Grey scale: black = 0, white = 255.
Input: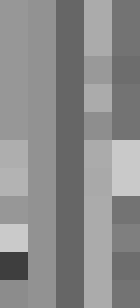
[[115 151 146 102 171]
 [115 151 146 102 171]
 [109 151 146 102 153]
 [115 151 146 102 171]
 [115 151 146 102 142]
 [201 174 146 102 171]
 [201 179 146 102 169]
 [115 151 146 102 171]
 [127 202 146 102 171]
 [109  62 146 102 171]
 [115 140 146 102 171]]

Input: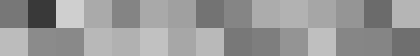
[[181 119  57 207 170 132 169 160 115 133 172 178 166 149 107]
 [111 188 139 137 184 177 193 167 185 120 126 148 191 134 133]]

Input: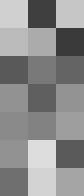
[[198 208  63]
 [ 58 186 171]
 [100  89 121]
 [147 146  95]
 [158 138 130]
 [ 90 146 221]
 [165 111 211]]

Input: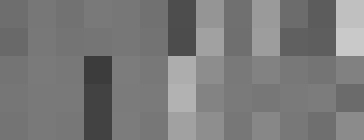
[[192 110 119 114 121 119 113  77 149 112 154 108  92]
 [201 105 120 116 117 119 115  76 161 111 157  96  94]
 [129 116 122 120  60 124 120 173 141 121 130 120 116]
 [107 118 121 121  66 123 122 178 131 122 119 122 124]
 [139 116 121 119  66 124 119 161 142 119 135 120 111]]

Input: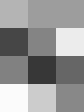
[[157 180 157]
 [236  70 132]
 [102 129  55]
 [136 251 204]]

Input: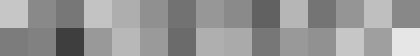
[[136 198 137 119 195 174 144 114 151 138  97 182 116 149 191]
 [230 124 129  62 153 184 154 107 175 170 119 153 145 198 159]]

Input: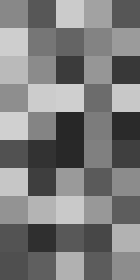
[[ 86 136  87 203 162]
 [155 206 118 100 131]
 [ 56 186 139  59 150]
 [200 142 204 207 108]
 [ 42 208 132  39 124]
 [ 63  81  50  40 128]
 [140 198  62 154  90]
 [ 93 147 180 201 152]
 [178  83  47  88  71]
 [141  79  95 177  92]]

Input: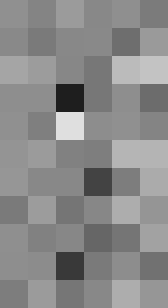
[[123 144 132 155 136 143]
 [154 137 122 136 137 110]
 [195 165 156 135 119 187]
 [108 142 142  30 119 142]
 [132 144 127 223 141 144]
 [180 148 155 129 126 181]
 [171 150 136 136  67 125]
 [149 122 156 117 135 173]
 [162 143 129 135 102 117]
 [113 142 140  57 122 141]
 [150 125 155 118 136 173]]
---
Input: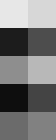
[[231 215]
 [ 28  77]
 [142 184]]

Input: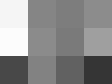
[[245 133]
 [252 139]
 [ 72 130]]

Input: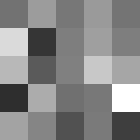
[[114 156]
 [218  53]
 [184  90]]

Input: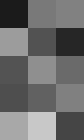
[[ 27 121]
 [156  82]
 [ 83 143]]

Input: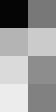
[[  5 120]
 [180 203]
 [218 141]]

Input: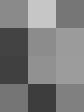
[[138 198]
 [ 67 140]
 [ 64 145]]

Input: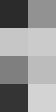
[[ 43 146]
 [198 203]
 [127 188]]
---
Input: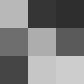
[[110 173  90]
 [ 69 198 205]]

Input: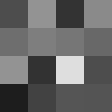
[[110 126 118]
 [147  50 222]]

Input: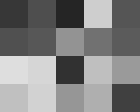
[[ 80  87 147]
 [222 214  49]]

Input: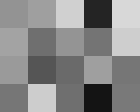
[[163 111 148]
 [154  85 106]]

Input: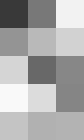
[[148 185 210]
 [213 104 135]]

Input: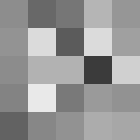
[[147 219  91]
 [140 178 178]]

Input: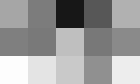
[[127 121 191]
 [253 228 201]]
